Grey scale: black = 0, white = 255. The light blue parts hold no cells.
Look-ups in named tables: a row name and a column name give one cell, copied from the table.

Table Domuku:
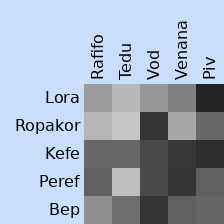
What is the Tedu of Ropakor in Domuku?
198
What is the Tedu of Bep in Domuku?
109
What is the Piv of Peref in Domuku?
96
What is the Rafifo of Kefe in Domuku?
103
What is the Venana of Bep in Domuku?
96
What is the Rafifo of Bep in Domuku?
144
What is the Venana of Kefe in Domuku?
56
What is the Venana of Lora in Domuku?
129

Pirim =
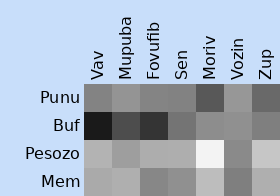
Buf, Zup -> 127
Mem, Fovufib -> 135
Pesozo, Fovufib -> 173
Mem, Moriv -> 189
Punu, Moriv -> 88
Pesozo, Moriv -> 243
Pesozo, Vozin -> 138
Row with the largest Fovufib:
Pesozo

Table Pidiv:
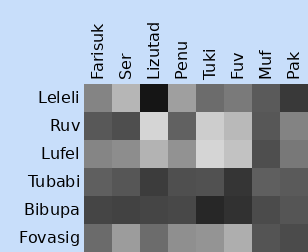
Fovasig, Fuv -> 174
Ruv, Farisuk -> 88
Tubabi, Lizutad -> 60
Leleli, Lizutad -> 21
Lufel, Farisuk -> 133
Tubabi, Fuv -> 53
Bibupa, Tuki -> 39

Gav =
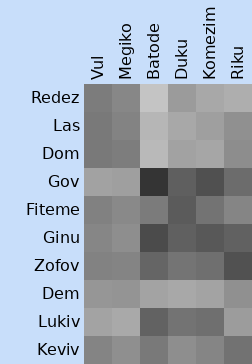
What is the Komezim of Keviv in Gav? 133
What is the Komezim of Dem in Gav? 163
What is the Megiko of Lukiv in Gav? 169
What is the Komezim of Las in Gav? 159
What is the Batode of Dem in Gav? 163
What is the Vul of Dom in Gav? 121
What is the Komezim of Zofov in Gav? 111
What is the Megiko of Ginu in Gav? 142
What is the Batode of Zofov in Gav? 101
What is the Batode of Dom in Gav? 185
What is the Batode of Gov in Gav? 52
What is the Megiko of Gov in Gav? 159
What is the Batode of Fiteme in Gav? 123
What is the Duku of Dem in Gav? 168
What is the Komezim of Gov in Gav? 80
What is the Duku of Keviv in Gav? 142

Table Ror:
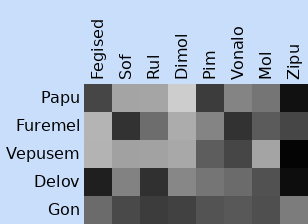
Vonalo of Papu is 132
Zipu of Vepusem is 4
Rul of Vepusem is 162
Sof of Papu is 164
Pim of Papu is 60
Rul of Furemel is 109

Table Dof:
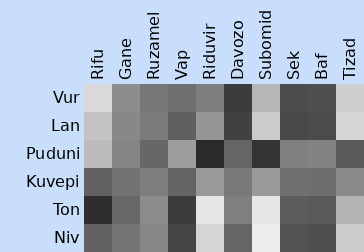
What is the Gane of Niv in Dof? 116
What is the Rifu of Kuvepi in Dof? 97
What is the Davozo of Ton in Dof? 127
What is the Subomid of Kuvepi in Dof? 154
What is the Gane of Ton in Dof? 104
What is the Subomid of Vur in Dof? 182
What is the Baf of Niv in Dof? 79
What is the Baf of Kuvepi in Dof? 110
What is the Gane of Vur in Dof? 141
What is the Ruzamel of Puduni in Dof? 103
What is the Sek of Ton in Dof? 93
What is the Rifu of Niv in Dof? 97
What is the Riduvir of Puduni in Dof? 42
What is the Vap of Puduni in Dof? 157
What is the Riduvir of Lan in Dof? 149
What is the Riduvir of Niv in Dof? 213
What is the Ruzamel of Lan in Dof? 123

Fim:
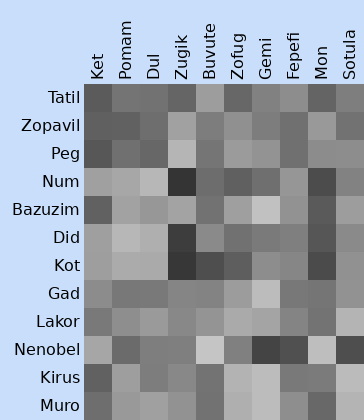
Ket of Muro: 110
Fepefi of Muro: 142
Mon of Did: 86
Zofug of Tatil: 103
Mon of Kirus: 123
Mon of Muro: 104
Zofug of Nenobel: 128
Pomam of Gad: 120
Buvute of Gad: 131
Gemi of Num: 111
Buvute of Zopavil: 125
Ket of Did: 159
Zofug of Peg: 155
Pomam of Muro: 153
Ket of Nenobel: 166
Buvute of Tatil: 157

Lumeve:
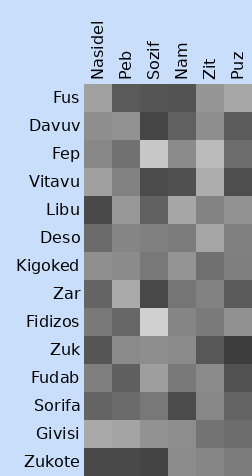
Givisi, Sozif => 146
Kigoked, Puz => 127
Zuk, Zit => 87
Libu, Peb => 152
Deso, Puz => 128
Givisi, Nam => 141
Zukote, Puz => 124
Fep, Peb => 113
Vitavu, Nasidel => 160
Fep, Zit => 187
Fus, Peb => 90
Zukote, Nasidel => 72
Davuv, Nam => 96
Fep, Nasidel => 135
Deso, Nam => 124
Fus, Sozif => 85
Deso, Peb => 133
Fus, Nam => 83
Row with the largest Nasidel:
Givisi

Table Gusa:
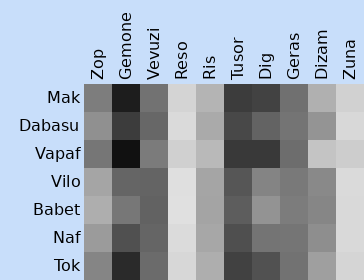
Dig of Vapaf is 57
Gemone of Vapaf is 17
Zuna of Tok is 213
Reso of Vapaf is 208
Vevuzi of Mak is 114
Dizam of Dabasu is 148
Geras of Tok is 114
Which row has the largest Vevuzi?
Vapaf

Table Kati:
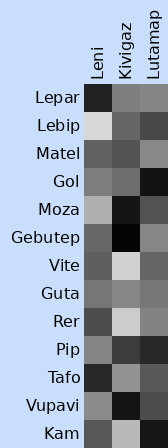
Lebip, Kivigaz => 102
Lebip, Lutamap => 72
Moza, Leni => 175
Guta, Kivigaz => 134
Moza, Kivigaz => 21
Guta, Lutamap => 119
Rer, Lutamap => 131
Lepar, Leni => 33
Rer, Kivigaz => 204
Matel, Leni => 97
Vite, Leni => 95
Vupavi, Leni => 139
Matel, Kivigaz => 84
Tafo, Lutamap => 88
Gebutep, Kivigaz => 5
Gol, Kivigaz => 109
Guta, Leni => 118
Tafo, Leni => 40
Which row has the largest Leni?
Lebip

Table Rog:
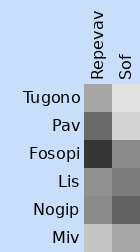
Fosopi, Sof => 138
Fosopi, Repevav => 53
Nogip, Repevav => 139
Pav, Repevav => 105
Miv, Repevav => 197
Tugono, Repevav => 165
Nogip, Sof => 98
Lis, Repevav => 144
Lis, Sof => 124

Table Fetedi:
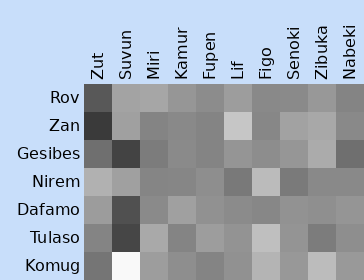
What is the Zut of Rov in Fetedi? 88
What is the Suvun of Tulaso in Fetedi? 70
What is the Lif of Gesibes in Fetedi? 149
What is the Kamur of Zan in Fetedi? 137
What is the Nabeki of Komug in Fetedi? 153
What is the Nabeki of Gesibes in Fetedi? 111
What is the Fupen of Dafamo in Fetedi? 145
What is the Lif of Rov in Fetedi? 157
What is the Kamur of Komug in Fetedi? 142
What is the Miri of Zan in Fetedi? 132
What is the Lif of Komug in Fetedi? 145
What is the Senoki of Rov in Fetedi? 138
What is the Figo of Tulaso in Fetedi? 191
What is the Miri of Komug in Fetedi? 157

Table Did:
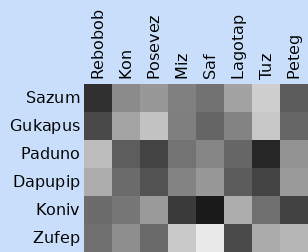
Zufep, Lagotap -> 75
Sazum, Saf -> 114
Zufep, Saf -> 233
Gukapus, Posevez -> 194
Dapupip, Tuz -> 67
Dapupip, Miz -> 131
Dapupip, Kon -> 107

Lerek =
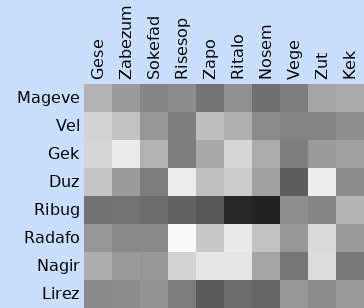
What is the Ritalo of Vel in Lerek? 175
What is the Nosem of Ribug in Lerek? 34
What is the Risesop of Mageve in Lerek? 141
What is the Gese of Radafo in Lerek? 150
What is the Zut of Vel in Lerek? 131
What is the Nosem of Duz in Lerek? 161
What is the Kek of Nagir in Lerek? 121
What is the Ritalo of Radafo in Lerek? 233
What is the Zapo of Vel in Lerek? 190
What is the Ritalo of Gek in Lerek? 214
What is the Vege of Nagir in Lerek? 118
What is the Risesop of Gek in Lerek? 126
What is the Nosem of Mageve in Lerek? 112
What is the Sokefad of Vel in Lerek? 150
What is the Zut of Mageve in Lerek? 164
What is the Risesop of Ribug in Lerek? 99
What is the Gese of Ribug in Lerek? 114
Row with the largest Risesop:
Radafo

